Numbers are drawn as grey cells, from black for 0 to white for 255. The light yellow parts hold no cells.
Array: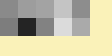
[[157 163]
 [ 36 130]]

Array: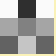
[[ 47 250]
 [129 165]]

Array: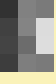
[[129 122]
 [132 220]]

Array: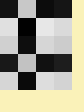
[[200  12]
 [  1 231]]

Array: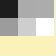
[[171 172]
 [206 255]]

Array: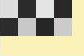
[[ 43 228]
 [200  38]]

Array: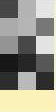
[[179 228]
 [181 119]]

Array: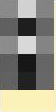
[[209 131]
 [ 30 103]]

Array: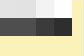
[[226 243]
 [ 78  59]]
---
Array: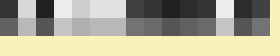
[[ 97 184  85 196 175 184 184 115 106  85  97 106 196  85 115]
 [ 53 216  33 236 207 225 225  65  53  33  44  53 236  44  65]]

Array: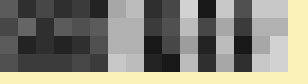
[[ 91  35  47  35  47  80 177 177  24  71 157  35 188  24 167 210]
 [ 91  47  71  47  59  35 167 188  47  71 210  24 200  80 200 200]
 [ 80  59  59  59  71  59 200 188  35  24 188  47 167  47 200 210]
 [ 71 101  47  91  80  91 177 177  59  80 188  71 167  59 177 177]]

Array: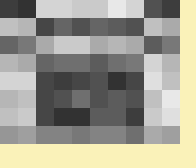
[[ 61  50 212 212 202 202 232 212  81  61]
 [101 120 170 202 202 170 182 170  92 120]
 [150 159 131 131 120 131 131 111 170 159]
 [182 170 101 111 111  92 111 120 212 182]
 [192 182  70 101  81 101  92  81 192 170]
 [182 192  70  81 111  81  92  81 192 232]
 [192 202  70  50  50  92  92  61 202 223]
 [212 212  70  61  70  81  50  70 223 192]]

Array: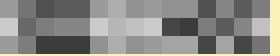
[[203 104 125 134 134 203 182 192 203  70  60 125  92 134 192]
 [155 116  80  92  92 155 173 146 155 146 146  80 134  92 125]
 [155 125  60  60  60 146 173 146 155 164 164  70 164  70 116]]

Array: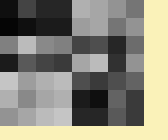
[[  5  15  27  27 157 166 117 147]
 [ 15  68  38  38 176 166 147 117]
 [ 27  89  68  58 166 187  49 147]
 [176 137 166 176  27  15  99  58]
 [197 157 176 187  78  58  78  99]
 [147 166 187 197  38  38  89  58]
 [128 187 137 128  68  78  38 108]]

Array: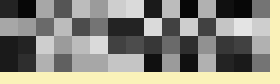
[[ 35   7 167  85 188 155 206 218  26 188   7 177  16   7 116]
 [ 26  35 206 155 188 218  65  76  55 106  46 145  55  65 177]
 [ 26  46 177  96 167 167 197 197  16 155  16 177  35  26 116]
 [167 155 106 188  76 116  35  35 218  65 206  65 197 228 206]]

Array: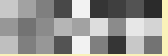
[[151 115 139 181 162 221 139 231 212]
 [191 127 151  83 242 127  53 200 115]
 [200 162 127  72 242  53  63  83  43]]
